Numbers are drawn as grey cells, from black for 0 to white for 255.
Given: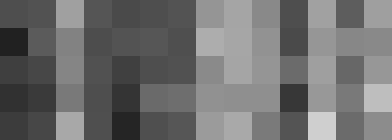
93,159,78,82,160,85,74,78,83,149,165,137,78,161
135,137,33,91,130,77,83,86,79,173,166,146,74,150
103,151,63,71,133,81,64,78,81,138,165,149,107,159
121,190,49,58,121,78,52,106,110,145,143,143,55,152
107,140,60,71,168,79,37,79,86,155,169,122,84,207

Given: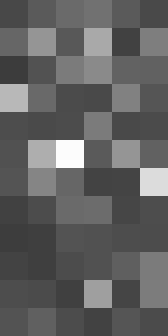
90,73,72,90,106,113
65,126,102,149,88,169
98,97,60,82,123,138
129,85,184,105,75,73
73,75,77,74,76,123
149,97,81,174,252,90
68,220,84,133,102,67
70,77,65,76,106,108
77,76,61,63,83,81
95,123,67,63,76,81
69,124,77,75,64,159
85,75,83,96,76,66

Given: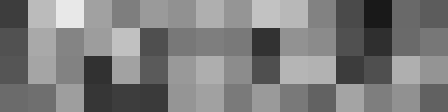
105,92,61,187,232,161,126,154,145,175,149,194,184,130,74,25
106,119,81,169,132,157,193,79,120,126,121,50,146,139,80,47
175,148,85,165,130,49,162,90,153,174,140,79,181,178,60,79
145,97,107,111,158,54,61,58,149,161,122,154,121,98,164,126

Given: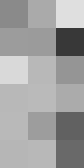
170,223,138
155,56,156
184,149,217
186,171,184
157,97,185
184,105,182

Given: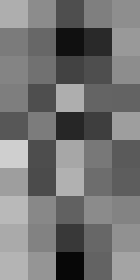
127,142,174,140,78
41,153,123,103,16
78,141,132,113,66
100,99,126,78,174
62,158,87,124,38
120,90,207,77,167
109,93,158,75,177
139,131,185,136,97
103,145,170,130,56
99,164,180,149,7

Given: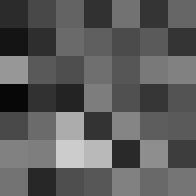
52,102,43,72,99,49,114
90,52,20,46,106,95,75
121,129,151,89,78,111,86
54,83,7,49,35,125,80
93,90,73,107,172,51,133
142,61,129,126,204,185,41
105,117,115,39,78,87,129

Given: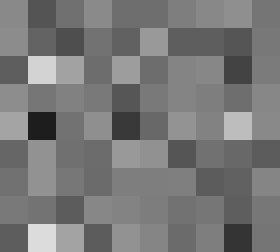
143,117,137,84,112,138,110,110,126,136
85,120,140,99,78,114,97,153,94,94
67,123,94,211,162,109,157,109,132,135
110,135,141,118,129,121,86,121,132,126
189,137,164,29,114,143,57,104,147,130
104,92,102,146,112,108,153,145,85,113
97,133,113,146,119,107,126,126,127,92
94,119,121,115,92,135,131,125,114,118
52,117,93,220,163,92,146,133,107,126
